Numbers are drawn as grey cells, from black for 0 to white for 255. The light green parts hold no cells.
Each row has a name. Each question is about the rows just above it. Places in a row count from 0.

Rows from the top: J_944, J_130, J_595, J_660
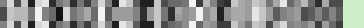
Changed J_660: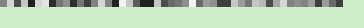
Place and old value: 17, [229]
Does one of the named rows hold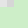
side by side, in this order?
no
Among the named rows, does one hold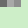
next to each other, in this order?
no
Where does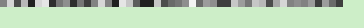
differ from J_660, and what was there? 3, [198]
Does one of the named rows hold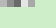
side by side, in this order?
no
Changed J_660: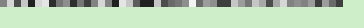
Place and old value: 37, [184]

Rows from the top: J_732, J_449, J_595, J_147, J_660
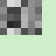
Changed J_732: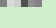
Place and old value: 0, [117]
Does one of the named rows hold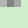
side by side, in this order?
yes
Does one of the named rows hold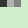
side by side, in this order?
yes
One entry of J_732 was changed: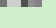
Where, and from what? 1, [219]
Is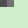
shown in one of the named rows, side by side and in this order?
yes
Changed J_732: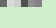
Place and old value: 0, [117]
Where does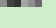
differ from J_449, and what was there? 2, [67]

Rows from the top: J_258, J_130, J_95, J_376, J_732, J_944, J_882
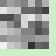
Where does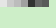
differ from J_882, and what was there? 0, [241]
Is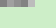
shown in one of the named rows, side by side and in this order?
yes
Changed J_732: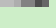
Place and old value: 0, [202]
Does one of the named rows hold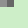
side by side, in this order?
yes
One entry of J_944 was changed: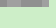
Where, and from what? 5, [160]

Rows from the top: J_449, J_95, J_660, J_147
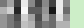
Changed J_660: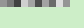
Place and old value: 2, [77]
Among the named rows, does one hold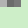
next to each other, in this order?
no

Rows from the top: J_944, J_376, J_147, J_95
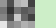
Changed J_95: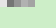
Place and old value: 1, [133]
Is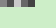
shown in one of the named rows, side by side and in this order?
yes
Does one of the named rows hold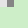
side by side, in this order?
yes
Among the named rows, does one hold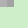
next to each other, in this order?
yes
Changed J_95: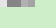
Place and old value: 2, [149]
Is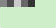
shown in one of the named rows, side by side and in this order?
no

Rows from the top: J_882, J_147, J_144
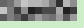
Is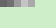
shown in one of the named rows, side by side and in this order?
no
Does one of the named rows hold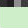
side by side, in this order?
no

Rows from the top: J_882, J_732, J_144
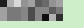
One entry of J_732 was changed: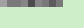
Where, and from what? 6, [134]
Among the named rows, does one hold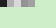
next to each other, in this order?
yes
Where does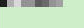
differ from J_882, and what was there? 4, [161]
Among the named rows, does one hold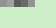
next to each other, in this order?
yes
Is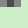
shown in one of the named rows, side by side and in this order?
yes

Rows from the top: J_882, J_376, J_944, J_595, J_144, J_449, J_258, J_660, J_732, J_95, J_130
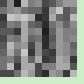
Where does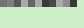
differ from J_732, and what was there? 9, [153]
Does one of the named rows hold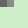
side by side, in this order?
yes
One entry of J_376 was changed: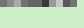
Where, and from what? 2, [153]

